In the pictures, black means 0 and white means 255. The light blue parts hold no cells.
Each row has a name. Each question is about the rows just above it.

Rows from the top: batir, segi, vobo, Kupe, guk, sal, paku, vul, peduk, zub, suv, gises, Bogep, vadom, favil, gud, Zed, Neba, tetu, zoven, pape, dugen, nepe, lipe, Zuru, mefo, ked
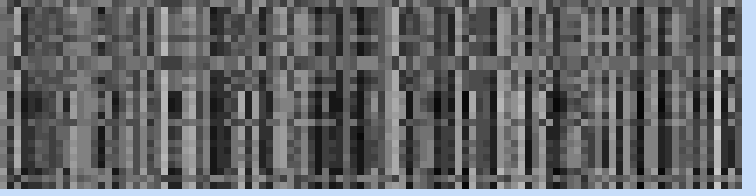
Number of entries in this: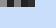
5
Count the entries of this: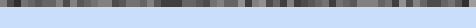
68
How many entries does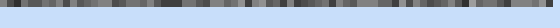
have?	79

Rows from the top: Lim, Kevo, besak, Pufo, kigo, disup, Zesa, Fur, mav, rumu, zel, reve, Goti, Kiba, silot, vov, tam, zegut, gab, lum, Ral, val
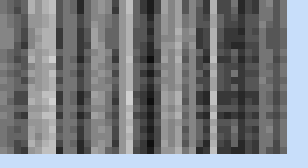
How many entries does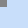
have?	1
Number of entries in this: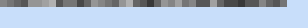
41
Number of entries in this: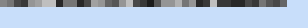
41
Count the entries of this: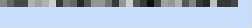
34
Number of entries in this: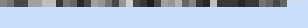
41

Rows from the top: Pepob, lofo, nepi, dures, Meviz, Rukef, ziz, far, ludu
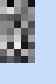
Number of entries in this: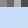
4
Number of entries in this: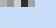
5

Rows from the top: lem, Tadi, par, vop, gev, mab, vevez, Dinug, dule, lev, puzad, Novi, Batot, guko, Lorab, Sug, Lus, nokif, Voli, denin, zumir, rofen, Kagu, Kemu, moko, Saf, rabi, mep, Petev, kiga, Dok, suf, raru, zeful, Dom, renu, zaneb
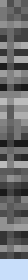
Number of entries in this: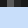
4
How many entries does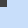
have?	1

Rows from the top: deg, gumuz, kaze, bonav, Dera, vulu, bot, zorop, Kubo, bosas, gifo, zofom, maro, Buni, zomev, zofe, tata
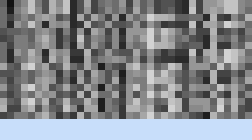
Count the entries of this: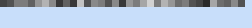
35
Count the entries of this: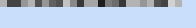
26
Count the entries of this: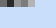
5

